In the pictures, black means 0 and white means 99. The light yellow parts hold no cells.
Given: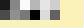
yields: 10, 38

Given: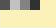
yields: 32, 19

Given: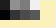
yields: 11, 34

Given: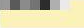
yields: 59, 91

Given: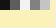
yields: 7, 76

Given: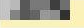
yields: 76, 19

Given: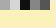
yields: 66, 33
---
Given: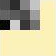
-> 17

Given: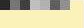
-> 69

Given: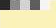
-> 82

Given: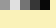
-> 45

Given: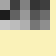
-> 50

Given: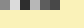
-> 71

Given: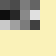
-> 29

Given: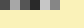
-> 16

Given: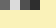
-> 85
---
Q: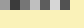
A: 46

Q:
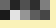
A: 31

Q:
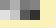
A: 47

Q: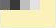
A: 74

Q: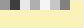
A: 90

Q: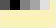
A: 50

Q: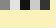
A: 7
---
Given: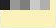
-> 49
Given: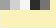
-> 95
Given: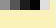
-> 11
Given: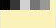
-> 81
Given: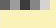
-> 23
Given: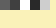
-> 99
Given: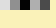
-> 1
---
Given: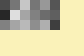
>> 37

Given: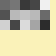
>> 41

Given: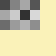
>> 84

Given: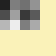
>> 35

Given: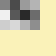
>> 42

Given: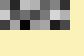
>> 69

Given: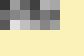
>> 39

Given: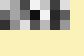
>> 36

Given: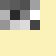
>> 99

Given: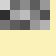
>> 31
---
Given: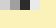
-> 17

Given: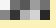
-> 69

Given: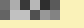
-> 75

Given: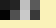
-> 78

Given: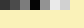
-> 48

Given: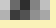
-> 32
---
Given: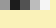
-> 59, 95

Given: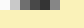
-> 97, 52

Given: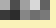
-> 67, 47

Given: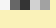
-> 95, 63

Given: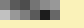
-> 49, 40

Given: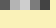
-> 35, 26
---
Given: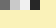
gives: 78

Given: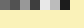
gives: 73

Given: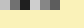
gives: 75

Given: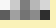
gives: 83

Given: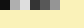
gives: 68

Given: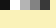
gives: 70
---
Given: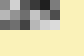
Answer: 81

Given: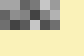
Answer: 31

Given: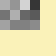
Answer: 50

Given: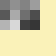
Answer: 25

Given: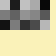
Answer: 29

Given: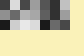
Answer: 41

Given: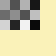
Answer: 94

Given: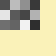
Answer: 94

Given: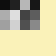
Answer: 31

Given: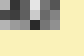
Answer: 46
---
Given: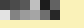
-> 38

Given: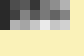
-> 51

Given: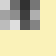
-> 68

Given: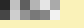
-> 66

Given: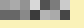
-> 79

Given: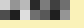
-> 43

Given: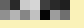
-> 12
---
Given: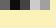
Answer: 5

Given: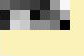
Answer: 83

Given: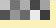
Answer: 58

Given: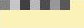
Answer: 77

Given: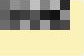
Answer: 33

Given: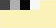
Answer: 68

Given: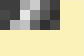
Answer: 70

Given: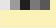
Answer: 60
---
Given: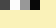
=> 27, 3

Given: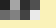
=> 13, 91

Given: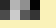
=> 15, 20

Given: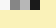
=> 96, 10

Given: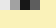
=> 90, 36

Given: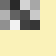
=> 42, 21

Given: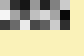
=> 69, 18

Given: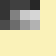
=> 20, 69

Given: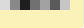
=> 85, 77

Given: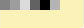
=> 51, 70
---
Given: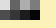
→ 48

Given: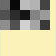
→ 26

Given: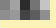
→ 76

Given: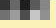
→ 52

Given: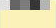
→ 70

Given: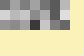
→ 72
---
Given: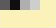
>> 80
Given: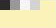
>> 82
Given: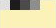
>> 55
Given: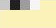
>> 95
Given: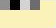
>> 42
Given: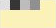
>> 56
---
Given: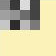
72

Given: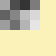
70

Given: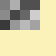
72

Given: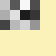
82

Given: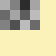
73

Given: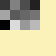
59

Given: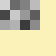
23

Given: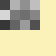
60
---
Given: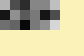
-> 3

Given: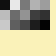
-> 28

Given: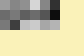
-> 75

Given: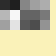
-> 34

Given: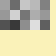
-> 55

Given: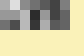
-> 72

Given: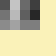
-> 49
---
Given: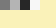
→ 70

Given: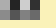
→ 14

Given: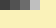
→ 32

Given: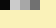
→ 79

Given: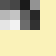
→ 27

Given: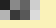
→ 53
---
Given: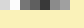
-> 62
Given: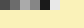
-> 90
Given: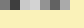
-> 66
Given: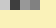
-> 50
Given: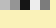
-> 48
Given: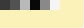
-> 95
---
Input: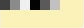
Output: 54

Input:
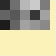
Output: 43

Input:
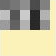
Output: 46

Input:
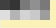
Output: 20

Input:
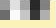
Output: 87

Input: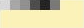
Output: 65

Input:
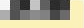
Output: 32

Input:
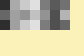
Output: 66

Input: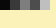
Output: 22
